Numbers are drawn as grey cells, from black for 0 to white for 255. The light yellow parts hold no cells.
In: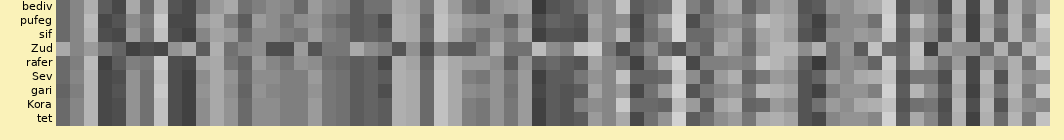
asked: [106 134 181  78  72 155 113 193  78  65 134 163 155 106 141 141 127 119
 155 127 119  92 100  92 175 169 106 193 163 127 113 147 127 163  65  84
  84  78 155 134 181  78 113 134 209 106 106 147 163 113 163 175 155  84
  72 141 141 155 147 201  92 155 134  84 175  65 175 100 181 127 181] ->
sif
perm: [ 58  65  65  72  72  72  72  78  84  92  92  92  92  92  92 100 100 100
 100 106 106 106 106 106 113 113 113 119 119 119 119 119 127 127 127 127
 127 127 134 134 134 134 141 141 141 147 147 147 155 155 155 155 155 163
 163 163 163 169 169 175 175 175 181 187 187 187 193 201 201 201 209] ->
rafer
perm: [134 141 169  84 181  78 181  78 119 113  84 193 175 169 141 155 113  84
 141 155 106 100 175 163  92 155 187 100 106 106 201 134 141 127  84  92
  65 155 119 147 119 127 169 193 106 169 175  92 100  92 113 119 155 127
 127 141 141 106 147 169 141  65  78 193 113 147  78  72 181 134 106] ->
Kora
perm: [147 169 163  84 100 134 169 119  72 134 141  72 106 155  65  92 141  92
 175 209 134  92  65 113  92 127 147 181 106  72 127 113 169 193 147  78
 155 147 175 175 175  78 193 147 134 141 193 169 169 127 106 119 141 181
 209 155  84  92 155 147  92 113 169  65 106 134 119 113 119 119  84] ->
tet

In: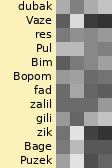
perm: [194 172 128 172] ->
dubak
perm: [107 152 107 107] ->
zalil
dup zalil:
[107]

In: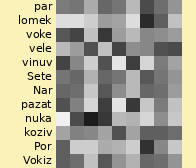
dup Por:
[205]
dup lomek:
[221]
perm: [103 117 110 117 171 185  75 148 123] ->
par

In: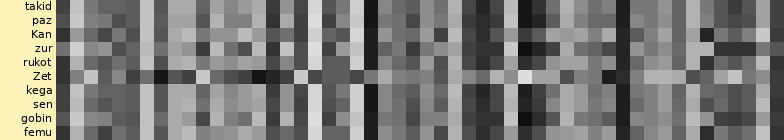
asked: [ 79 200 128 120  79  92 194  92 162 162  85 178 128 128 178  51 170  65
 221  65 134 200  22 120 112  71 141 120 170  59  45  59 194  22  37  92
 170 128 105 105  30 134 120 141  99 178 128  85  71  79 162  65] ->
paz
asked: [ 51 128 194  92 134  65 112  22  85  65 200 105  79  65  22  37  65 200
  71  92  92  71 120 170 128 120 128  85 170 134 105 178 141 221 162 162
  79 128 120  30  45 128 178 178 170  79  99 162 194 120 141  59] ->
Zet
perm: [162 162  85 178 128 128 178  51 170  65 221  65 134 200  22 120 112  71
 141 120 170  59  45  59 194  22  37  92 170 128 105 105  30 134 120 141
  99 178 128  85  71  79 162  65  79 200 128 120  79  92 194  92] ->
paz

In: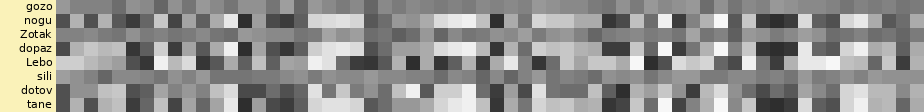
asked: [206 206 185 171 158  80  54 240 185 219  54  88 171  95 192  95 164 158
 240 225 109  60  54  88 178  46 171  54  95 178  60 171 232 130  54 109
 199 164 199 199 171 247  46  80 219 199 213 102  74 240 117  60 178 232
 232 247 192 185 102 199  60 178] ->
Lebo
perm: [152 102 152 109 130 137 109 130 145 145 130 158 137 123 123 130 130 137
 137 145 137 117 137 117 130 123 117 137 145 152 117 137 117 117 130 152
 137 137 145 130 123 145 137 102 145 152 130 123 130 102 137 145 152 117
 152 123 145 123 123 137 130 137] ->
gozo
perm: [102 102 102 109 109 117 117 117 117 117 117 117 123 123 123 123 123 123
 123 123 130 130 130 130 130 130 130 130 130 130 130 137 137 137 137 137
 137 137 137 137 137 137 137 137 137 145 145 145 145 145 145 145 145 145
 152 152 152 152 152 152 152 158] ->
gozo
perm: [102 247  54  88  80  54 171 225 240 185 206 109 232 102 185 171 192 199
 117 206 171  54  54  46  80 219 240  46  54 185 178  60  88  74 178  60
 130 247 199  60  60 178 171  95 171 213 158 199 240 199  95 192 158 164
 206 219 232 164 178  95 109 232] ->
dopaz
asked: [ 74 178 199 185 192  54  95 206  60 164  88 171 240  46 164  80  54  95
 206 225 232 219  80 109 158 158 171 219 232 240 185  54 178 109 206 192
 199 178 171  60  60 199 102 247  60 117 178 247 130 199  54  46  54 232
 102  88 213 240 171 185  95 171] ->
dopaz

